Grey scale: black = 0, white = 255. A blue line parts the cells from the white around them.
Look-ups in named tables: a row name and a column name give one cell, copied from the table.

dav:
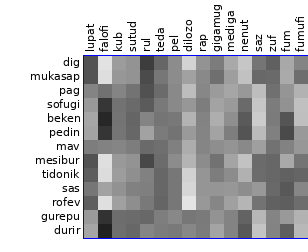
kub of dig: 156
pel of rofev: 119
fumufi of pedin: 153
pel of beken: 120
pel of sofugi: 137
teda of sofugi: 121
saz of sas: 152
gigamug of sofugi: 163
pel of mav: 128
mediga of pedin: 126

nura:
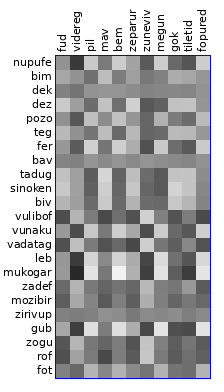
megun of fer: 201
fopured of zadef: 91
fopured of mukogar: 229
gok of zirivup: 141
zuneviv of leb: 70
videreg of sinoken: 160
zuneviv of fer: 81
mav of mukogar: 120
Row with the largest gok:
sinoken

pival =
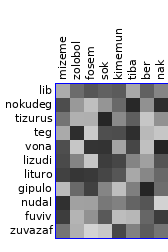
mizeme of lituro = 65
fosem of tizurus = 175
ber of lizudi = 160
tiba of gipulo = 127
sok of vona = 51
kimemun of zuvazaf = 72
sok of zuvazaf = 200
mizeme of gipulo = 187
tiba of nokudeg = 40
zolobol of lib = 108
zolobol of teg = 45
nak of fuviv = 60
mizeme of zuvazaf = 116
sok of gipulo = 133
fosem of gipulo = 65
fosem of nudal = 160
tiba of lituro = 168
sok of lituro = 70
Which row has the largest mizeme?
gipulo

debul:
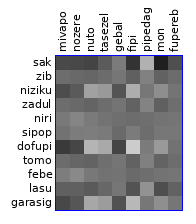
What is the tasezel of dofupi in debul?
169
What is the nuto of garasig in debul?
167
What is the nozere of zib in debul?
105
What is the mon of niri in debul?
115
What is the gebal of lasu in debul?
118
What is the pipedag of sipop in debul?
109
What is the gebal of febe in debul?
115
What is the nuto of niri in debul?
122
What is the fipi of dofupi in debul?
204
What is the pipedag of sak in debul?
177
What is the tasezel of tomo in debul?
111
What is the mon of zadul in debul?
96
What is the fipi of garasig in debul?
184
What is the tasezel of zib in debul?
108
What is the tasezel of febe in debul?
114

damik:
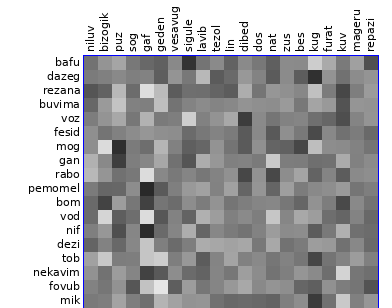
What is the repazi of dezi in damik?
106
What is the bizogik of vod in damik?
213
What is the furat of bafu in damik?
170
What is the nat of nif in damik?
156
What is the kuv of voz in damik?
78
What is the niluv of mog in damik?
142
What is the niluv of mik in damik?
122

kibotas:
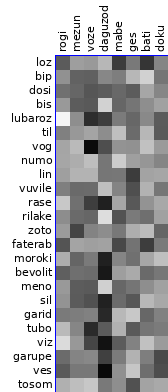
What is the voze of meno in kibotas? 90
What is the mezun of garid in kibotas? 125
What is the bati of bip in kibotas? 209
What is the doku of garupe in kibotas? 73
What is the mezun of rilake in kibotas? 106
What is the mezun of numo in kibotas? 173
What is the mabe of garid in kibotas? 184
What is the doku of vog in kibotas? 154
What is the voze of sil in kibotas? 81
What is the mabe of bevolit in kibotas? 158
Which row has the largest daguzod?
rilake

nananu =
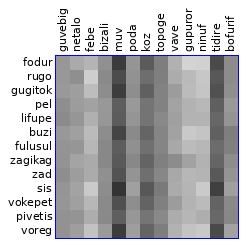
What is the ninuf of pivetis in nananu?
174
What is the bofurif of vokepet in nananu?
137
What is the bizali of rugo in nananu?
138
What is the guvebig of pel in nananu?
142
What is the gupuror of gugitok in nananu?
187
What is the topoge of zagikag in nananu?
128
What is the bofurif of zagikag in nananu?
141
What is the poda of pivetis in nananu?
151
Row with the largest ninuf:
fodur

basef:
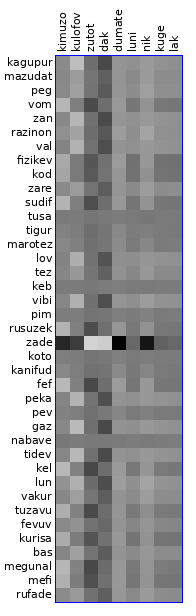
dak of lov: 83
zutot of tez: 117
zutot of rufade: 113
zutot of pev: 113
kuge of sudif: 119
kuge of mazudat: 140
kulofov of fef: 128
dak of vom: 110
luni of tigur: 124
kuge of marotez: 123
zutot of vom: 75
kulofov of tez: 152
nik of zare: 156
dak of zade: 205
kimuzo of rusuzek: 179
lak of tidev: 145
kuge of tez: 138
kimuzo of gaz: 136
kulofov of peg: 160
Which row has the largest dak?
zade

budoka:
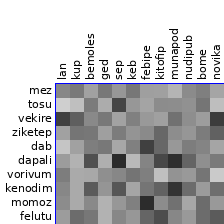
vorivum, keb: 116
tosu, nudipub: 145
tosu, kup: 191
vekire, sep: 162
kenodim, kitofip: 98
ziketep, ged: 159
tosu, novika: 190
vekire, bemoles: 137
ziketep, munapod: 141
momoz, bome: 108
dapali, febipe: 132
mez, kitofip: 160
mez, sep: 151
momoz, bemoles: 137
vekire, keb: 128
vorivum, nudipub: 153
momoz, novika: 153
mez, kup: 121
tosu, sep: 69
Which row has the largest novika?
vorivum

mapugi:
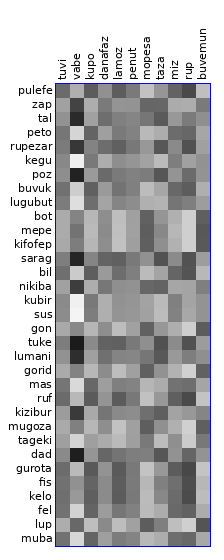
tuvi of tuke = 125
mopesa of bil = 187
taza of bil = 164
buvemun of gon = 92
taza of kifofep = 143
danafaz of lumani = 112
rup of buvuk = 93
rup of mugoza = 208
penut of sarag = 121
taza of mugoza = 144
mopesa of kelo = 187
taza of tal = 90
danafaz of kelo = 139
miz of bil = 101
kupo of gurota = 89
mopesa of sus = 161
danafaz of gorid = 140
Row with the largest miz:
lup

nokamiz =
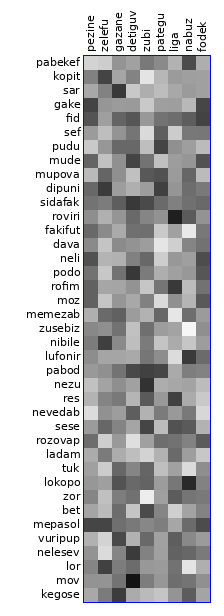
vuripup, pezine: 177
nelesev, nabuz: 103
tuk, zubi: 101
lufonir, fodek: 107
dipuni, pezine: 104
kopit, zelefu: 68
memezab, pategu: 103
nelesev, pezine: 147
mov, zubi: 125
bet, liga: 207

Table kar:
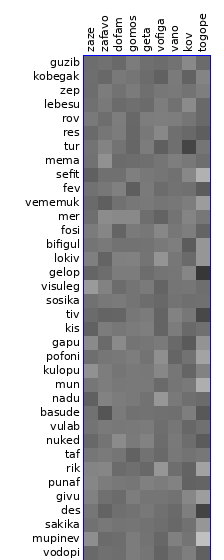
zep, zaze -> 109
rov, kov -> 117
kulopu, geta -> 120
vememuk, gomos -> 119
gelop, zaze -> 101
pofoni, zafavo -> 118
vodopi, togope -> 96
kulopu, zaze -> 145
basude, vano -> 111
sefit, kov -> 136
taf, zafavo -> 122
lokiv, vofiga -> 148
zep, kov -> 115
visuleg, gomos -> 116
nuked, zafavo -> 116
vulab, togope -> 112
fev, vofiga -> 108
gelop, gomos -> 124
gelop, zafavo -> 109
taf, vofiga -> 105

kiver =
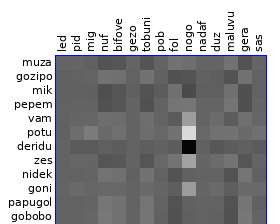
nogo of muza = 110
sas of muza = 101
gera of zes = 86
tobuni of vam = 110
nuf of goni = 104
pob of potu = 103
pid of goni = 106
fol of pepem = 117
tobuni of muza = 84
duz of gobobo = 97
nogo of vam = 157
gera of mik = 80
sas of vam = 102
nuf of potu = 106
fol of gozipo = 81
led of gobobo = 98
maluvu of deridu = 93
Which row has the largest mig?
potu

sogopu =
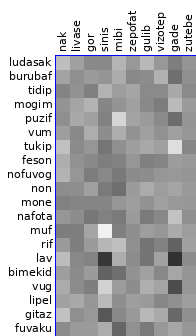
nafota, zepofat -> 155
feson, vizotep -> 133
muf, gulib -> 157
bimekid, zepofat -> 146
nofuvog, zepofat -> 139
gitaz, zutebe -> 143
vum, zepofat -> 146
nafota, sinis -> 129
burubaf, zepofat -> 136
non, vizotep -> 157
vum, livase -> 137
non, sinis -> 122
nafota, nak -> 150
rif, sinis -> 182
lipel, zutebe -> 158
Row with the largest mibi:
puzif

